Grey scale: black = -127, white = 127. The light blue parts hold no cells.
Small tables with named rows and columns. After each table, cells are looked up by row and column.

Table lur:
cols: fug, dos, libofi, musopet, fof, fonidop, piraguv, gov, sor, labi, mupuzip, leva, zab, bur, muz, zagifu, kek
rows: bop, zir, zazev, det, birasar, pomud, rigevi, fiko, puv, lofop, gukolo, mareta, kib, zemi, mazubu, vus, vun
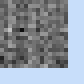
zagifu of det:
-21
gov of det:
1
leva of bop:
-41
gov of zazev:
-6
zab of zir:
22
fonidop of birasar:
-28
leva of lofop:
-12
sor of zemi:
-20
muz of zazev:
-49
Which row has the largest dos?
fiko

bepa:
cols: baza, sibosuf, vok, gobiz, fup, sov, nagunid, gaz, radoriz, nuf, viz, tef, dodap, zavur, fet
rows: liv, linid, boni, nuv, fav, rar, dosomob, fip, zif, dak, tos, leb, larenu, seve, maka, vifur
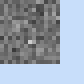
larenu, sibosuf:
-29
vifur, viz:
-34
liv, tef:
-55
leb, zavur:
-25
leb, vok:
3
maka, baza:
-10
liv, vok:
-5
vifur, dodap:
-29
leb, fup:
7
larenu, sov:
-2
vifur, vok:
-44
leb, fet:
9
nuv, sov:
-10
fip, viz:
-23
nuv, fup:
-15
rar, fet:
-58
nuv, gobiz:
2
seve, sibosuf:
-26
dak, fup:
-50

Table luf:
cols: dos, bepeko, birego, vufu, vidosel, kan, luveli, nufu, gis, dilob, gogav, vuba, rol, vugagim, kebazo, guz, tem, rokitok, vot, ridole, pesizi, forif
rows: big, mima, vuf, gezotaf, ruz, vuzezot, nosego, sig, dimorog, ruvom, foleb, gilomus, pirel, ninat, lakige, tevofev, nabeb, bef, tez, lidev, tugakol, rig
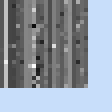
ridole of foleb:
-68
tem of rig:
33
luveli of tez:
5
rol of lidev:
-49
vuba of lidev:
-26
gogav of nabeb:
-68
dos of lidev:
-40
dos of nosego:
-40

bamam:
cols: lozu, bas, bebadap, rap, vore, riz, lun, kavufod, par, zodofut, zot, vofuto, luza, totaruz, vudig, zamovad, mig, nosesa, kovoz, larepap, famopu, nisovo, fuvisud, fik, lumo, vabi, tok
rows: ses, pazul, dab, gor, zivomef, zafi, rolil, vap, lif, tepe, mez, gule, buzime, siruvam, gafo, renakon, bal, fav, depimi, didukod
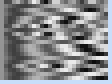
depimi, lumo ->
84
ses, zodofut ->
65
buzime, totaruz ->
-11
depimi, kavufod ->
-11
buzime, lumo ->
-1
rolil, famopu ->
-65
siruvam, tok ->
-70
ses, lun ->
-41
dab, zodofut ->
35
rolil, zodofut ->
61
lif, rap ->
8
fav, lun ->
30
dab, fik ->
-103
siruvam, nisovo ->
19

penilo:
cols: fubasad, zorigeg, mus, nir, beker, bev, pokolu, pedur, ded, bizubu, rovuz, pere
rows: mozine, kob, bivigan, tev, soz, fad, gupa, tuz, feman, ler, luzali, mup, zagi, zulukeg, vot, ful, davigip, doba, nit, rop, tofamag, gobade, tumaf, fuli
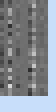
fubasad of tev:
-31
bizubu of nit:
-19
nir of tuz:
-15
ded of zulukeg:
64
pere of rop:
-19
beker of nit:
-19

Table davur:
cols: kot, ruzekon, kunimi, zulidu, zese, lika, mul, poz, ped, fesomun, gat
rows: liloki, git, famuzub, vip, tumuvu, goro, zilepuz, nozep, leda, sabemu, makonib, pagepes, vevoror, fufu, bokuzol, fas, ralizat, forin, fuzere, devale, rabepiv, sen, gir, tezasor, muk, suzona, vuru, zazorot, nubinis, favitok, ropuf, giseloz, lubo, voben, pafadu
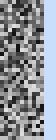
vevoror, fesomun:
48
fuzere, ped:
70
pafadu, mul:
70
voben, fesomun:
-13
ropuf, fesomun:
86
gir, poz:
84
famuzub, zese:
-45
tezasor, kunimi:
57
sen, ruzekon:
16
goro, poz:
-28
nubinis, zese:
-47

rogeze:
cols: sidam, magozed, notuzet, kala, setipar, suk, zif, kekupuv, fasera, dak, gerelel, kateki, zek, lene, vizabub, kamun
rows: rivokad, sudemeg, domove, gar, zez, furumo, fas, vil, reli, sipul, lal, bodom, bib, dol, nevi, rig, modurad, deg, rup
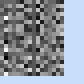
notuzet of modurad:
38
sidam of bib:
-13
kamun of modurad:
79
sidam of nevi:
55
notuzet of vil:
32
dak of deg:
71
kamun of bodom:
-99
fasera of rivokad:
-39
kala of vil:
-9
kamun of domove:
-42
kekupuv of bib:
-77
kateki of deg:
-46
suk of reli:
14
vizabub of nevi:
-37
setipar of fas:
40
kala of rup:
22
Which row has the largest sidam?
nevi

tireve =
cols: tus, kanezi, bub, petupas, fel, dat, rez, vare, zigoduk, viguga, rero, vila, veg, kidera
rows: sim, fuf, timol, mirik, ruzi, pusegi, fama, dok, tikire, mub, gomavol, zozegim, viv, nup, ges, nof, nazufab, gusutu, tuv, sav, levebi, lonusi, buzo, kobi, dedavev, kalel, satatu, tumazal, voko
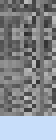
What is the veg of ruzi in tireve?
-43
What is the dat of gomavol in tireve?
7
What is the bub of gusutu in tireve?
2
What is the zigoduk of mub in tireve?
44
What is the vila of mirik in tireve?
51
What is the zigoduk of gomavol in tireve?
-59
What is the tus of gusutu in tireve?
-29
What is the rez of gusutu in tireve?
44
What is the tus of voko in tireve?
0
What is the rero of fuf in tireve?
-13
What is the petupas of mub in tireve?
34
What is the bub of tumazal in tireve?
-51

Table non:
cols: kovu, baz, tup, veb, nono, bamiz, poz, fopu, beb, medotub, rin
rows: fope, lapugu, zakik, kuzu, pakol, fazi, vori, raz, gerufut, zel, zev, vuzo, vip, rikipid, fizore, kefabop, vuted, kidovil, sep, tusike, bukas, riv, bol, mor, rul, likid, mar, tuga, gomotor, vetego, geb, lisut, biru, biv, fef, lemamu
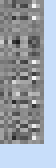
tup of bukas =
-10
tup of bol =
-4
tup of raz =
-8
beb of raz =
1
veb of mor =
47
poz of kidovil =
-26
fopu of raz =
26
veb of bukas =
86
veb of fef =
-86

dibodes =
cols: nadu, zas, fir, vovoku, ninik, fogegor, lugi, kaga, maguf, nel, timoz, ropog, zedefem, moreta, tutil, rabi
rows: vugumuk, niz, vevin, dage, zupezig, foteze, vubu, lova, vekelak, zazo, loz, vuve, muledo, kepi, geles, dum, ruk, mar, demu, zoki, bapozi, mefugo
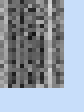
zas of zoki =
30
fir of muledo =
-52
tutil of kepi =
-20
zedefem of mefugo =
55
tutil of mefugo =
2
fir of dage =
-43
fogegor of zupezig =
-97
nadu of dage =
15

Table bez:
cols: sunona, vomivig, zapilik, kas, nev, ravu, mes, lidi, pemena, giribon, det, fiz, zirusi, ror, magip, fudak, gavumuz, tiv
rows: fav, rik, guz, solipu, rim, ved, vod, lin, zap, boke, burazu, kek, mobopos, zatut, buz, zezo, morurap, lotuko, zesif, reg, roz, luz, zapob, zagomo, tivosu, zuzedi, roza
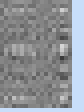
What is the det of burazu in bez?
6
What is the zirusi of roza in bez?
23
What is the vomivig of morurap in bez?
5
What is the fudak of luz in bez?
43
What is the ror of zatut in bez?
14
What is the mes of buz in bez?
-5
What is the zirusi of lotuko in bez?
-4
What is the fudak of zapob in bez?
-7
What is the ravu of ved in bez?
4
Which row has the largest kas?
tivosu

